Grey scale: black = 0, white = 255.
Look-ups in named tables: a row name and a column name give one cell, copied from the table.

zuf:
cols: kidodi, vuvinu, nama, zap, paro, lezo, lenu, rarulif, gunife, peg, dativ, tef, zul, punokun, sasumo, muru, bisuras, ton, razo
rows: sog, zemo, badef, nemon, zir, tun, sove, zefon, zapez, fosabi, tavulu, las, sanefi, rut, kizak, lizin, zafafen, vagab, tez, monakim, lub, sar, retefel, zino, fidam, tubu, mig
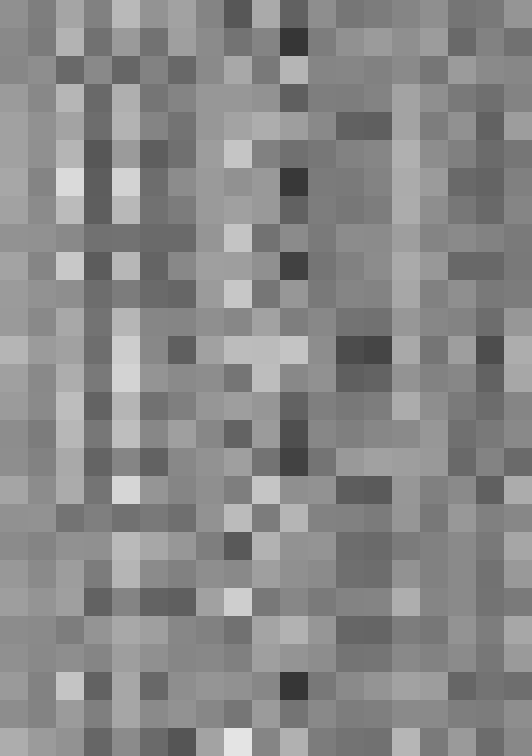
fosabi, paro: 183
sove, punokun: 131
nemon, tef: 126
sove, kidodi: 167
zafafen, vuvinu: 130
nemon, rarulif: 151
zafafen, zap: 100
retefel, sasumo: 125
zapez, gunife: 196
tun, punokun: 134
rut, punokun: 99
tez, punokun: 123
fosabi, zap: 92

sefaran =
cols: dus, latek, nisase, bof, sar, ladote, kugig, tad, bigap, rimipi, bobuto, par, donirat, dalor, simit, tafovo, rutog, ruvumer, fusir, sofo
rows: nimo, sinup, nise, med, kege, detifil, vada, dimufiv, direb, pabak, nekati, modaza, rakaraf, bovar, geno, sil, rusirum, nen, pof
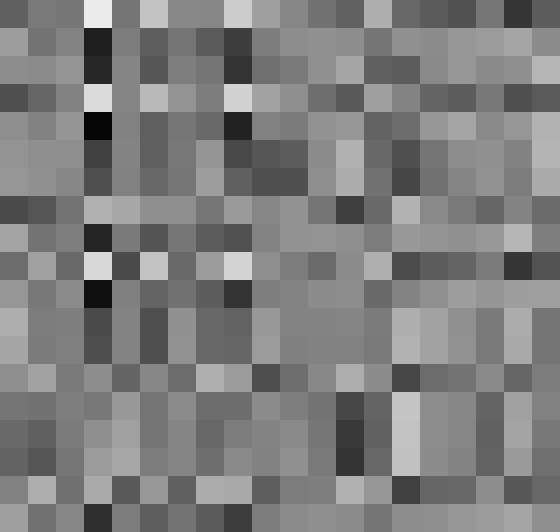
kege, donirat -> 150
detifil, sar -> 132
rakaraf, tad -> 103
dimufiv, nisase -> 115
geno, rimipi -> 139
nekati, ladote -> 100
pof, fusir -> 165
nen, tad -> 172
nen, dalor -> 150
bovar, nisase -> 122
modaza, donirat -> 133
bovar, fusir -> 102
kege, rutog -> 165
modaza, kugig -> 145
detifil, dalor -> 104
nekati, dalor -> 106
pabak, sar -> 75

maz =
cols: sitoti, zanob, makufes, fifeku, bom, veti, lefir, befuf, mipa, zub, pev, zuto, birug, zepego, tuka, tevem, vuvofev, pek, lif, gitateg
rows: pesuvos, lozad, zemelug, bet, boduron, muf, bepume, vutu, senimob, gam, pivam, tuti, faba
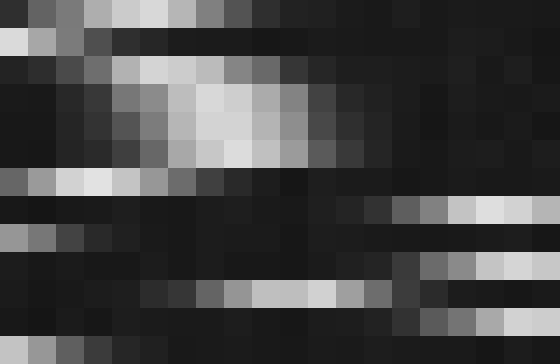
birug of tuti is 29
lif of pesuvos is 26
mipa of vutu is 30
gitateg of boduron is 22
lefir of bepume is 108
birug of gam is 32
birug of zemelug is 30
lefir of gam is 24
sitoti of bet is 26
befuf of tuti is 26
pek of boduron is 24
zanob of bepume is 154
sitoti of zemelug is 35
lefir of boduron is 182
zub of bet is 171
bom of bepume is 196
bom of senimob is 32
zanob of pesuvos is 99

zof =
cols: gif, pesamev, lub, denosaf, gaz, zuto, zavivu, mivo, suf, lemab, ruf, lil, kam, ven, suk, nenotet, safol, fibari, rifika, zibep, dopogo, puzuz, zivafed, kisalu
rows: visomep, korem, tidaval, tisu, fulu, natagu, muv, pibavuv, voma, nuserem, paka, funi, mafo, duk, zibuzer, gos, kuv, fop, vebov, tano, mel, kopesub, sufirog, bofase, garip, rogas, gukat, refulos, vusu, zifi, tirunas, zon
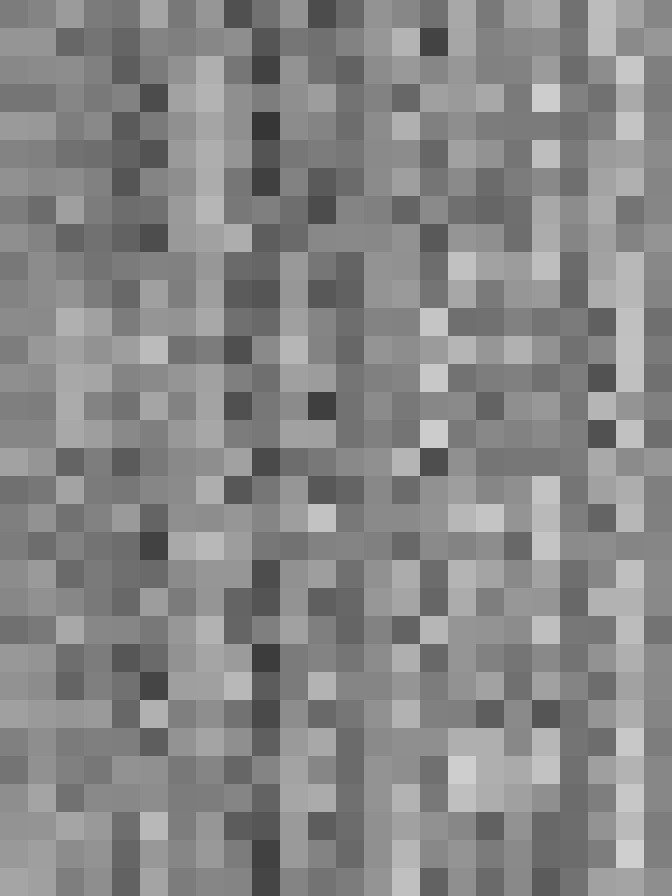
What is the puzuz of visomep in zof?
188
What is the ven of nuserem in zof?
147
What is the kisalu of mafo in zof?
122
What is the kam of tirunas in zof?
105
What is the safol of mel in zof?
180
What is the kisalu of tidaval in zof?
127
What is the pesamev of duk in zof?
139
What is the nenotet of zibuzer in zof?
135
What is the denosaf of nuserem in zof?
115
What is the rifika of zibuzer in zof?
143
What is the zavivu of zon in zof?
124
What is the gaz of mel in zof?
111
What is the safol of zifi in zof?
135
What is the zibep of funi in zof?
116
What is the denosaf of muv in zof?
129
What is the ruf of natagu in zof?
119
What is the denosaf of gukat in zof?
127

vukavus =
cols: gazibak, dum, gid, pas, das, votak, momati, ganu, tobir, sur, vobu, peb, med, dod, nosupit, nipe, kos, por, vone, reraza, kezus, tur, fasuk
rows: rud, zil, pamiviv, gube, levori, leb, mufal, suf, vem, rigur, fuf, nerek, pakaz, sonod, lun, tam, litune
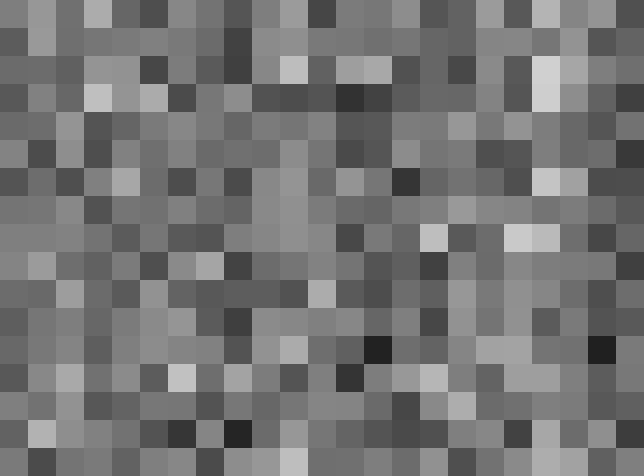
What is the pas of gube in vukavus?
191
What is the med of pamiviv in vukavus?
158
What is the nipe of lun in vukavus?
137
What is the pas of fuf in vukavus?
107
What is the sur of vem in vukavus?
134
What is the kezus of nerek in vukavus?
122
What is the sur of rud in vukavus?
126
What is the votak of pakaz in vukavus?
140
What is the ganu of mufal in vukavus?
119
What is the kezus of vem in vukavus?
110
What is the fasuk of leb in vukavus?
57
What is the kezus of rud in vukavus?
133

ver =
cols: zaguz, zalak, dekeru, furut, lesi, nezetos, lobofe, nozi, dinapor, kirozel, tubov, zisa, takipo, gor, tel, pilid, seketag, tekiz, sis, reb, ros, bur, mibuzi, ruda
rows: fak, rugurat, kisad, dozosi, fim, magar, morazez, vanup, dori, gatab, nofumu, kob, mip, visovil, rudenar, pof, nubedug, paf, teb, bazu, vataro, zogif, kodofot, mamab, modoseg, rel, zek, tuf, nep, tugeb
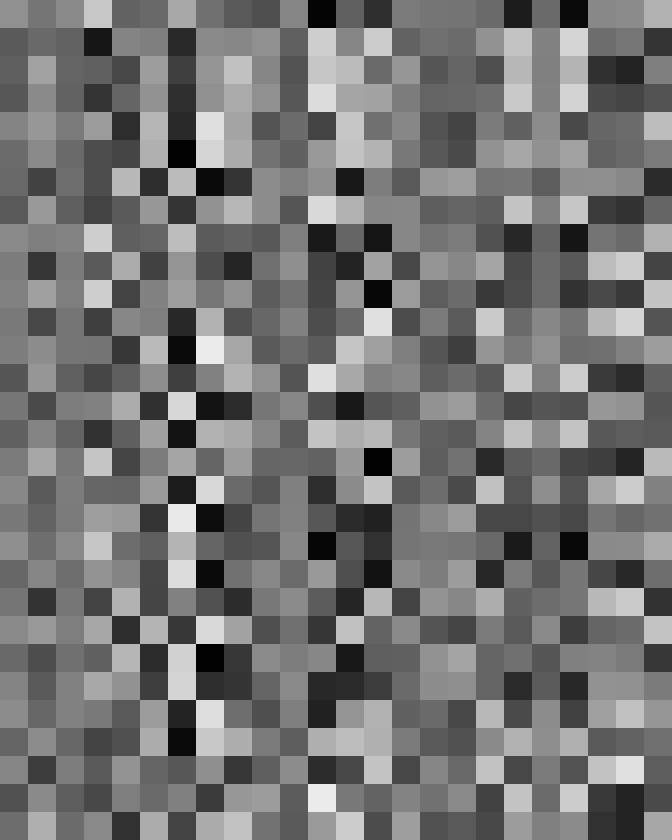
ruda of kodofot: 195
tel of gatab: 71
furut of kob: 63
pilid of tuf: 134
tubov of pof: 92
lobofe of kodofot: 55
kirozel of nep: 156
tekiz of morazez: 115
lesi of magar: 69
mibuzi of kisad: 34
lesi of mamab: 182
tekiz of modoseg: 100
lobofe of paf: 27
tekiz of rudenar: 108
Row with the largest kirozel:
nep

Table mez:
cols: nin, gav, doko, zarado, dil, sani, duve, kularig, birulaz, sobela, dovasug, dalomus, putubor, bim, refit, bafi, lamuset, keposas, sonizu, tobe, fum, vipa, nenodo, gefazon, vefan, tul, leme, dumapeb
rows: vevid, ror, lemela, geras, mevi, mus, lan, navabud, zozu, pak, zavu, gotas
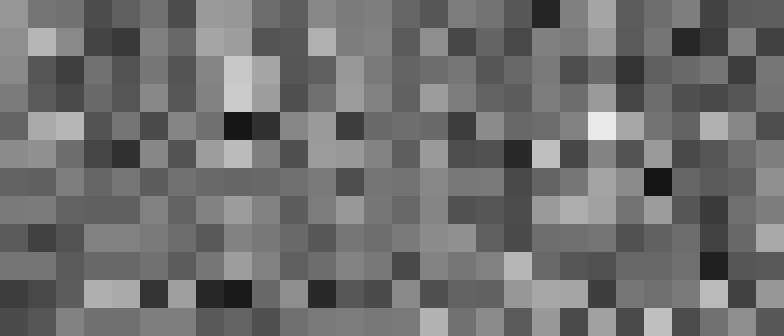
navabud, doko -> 98
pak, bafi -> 131
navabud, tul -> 58
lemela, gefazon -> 95
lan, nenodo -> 139
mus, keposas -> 81
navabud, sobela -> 130
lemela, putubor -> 152
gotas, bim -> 120
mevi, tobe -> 108
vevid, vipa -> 166
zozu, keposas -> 96
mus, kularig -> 157
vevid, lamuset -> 124
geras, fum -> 109
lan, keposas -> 121
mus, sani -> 135
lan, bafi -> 136
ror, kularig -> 166

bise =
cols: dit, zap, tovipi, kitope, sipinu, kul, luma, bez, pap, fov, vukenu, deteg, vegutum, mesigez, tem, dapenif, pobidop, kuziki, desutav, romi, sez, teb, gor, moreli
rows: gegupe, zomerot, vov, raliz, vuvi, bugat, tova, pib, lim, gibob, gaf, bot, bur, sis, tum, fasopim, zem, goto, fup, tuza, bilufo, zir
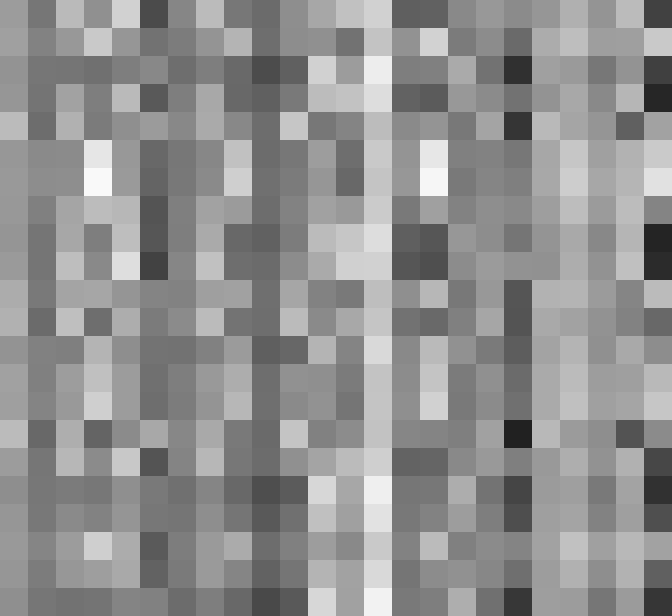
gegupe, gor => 187
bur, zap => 129
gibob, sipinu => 222
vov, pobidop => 170
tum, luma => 124
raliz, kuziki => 139
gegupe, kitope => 144
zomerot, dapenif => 210
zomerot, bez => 148
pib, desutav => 137
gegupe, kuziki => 152

